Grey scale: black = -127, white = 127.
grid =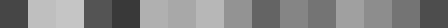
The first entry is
-57
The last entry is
-50
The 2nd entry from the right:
-11

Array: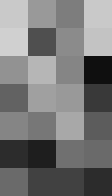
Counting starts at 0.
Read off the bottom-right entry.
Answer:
-83
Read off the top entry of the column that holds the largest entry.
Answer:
73
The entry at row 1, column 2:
11
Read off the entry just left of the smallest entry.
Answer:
5
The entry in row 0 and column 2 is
-2
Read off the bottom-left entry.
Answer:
-21
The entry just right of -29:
32
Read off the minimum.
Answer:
-112

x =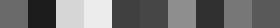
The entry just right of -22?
-99
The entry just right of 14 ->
-79
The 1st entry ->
-22

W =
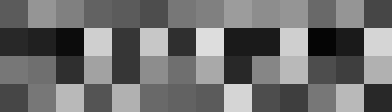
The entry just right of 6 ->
57
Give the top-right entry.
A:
-57
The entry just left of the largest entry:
-80
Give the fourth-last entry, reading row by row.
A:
-65
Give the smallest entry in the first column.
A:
-87
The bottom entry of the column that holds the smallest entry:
-8
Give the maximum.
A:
93
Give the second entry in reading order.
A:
21
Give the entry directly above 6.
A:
-101
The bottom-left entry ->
-57
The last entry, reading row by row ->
-87
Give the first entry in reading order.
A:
-36
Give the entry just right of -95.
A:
-115
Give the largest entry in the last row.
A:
85
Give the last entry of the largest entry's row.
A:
85
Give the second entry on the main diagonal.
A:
-95
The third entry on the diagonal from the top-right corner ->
-50

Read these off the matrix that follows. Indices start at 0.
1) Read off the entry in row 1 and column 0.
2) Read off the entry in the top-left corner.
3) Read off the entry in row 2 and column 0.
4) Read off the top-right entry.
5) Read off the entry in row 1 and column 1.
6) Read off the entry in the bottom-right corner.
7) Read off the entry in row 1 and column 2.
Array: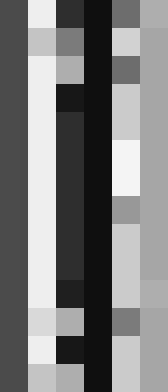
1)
-52
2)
-52
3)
-52
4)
46
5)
68
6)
38
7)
-4

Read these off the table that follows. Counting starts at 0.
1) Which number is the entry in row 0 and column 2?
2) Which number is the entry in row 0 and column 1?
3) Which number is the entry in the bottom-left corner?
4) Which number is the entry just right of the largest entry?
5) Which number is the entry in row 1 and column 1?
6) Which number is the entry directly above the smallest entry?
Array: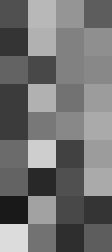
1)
21
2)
56
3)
92
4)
-13
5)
49
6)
-28

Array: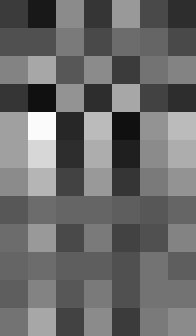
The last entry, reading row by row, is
11
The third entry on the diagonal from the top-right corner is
-68
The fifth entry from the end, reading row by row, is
-61
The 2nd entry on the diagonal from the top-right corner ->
-26
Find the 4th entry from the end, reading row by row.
11
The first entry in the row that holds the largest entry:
32
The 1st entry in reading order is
-68
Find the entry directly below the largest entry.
87
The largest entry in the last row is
39
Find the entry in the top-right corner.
-82
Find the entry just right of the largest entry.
-88
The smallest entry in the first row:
-103
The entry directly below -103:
-47
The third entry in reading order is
11
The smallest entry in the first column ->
-74
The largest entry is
123
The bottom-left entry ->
-12

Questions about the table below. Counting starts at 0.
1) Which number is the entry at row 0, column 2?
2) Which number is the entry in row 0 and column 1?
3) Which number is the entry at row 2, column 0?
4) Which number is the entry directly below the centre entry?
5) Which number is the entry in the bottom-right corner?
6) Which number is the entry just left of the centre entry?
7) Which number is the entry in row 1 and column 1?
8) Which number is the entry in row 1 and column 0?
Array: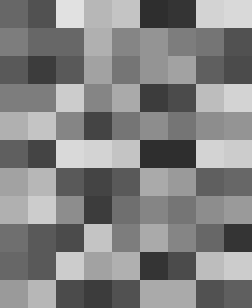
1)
97
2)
-46
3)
-38
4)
-38
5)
-32
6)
83
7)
-24
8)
-2
